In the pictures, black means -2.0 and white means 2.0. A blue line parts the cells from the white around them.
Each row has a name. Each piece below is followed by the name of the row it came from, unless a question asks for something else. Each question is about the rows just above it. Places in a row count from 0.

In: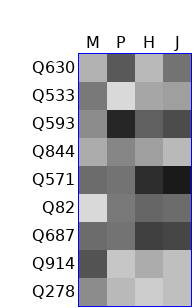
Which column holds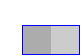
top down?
H
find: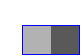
Q630
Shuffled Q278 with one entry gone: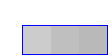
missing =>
[0.2]
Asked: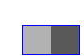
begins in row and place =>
Q630, 0
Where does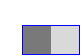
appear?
Q533

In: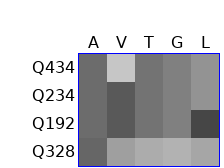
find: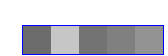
Q434
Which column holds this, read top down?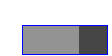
L
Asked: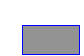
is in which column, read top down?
L

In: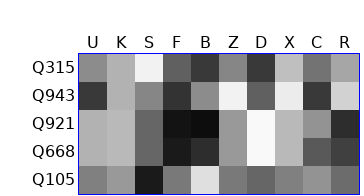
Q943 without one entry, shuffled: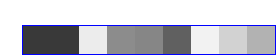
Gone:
[-1.2]
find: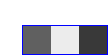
Q943
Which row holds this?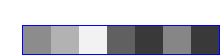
Q315
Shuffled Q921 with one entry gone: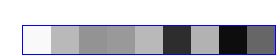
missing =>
[-1.7]
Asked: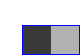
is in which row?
Q943
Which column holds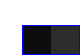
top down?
B
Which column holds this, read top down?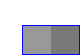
Z

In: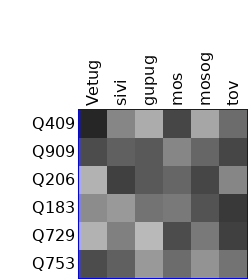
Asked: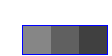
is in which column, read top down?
sivi
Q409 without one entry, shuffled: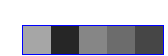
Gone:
[0.7]
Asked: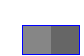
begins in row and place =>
Q909, 3
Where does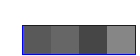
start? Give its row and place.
Q206, 2
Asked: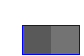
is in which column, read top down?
gupug
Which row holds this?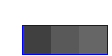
Q206

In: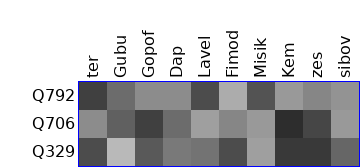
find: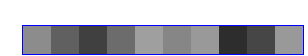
Q706
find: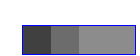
Q792
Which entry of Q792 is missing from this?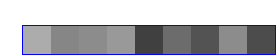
[0.3]
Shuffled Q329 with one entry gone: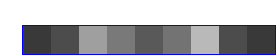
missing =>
[-0.4]

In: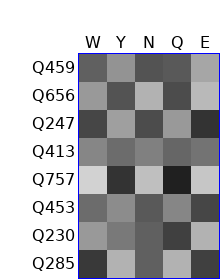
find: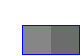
Q413
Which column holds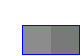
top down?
Y
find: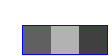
Q285
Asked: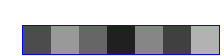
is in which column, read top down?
Q

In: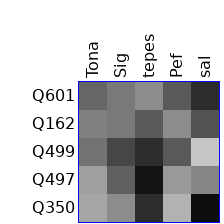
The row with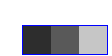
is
Q499
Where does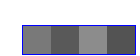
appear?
Q162
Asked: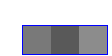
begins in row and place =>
Q162, 1
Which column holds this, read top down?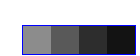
tepes
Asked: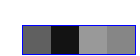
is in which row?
Q497

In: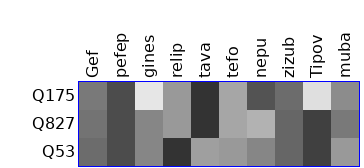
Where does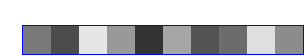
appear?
Q175
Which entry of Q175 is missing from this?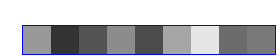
[1.5]
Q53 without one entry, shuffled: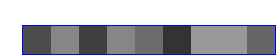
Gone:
[0.5]
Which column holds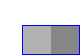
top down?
nepu
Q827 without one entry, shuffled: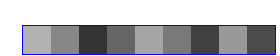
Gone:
[-0.2]
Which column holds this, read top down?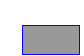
relip

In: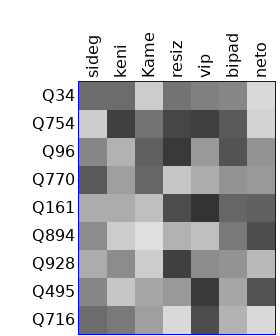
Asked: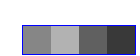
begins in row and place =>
Q96, 0
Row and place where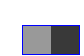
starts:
Q495, 3

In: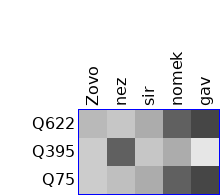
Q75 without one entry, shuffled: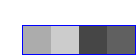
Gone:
[1.0]
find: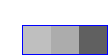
Q75

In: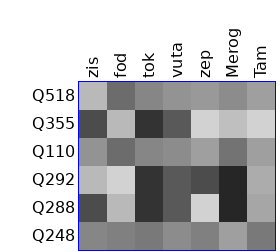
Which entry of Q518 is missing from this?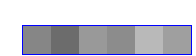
[0.3]
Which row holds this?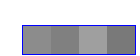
Q248
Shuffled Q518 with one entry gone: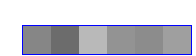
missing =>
[0.4]
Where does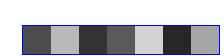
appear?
Q288
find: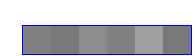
Q248

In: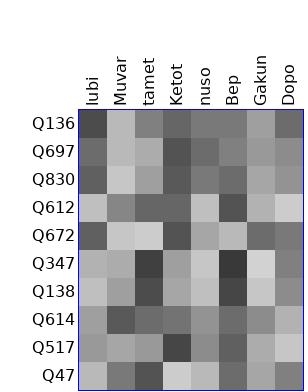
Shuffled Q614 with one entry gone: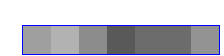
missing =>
[-0.2]
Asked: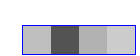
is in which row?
Q612
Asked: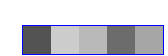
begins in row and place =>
Q47, 2
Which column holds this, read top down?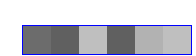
lubi
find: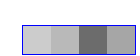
Q47
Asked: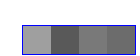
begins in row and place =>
Q830, 2
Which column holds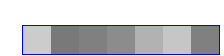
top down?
Dopo

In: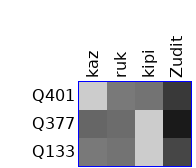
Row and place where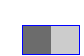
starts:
Q377, 1
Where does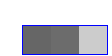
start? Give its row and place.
Q377, 0
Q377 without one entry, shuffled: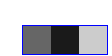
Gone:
[-0.3]
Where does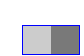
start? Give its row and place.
Q401, 0
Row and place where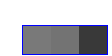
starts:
Q401, 1
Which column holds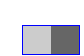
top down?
kaz

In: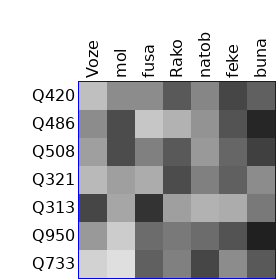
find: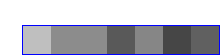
Q420
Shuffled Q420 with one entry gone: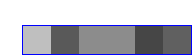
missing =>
[0.1]
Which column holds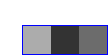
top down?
fusa
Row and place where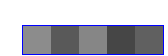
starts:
Q420, 2
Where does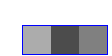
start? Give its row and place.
Q321, 2
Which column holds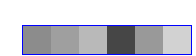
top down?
Voze

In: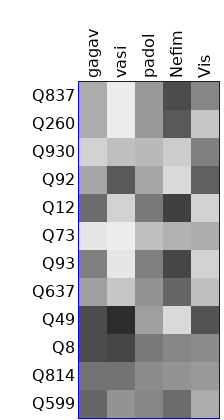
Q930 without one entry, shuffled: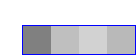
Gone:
[1.2]
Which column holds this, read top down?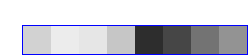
vasi
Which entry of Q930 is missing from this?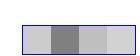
[0.9]
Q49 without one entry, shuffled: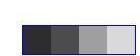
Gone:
[-0.7]

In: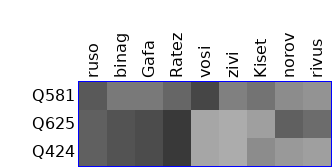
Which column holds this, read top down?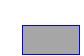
vosi
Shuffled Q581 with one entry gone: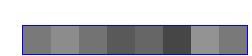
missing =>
[0.0]
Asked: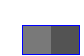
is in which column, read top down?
binag
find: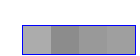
Q424
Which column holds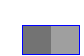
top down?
Kiset
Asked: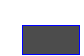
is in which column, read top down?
Gafa

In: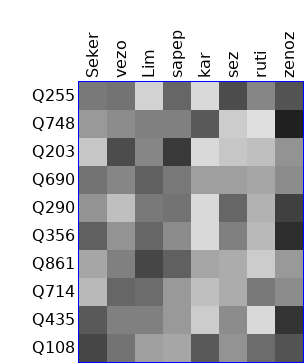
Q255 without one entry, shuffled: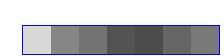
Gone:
[1.3]
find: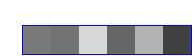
Q290
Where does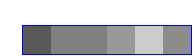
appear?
Q435
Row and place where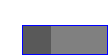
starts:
Q435, 0
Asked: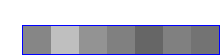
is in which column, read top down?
vezo

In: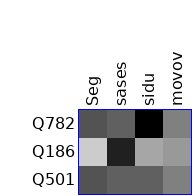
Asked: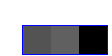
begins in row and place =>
Q782, 0
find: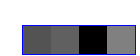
Q782

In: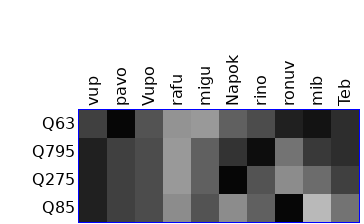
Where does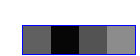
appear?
Q275
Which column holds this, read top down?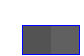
rino
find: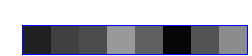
Q275
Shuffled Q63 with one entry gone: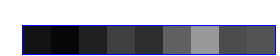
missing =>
[0.3]
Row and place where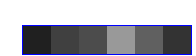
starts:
Q795, 0
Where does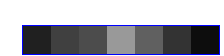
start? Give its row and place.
Q795, 0

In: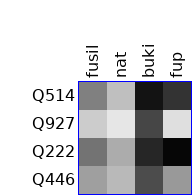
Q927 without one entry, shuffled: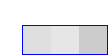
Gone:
[-0.9]
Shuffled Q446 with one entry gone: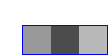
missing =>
[0.5]
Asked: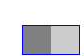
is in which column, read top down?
fusil

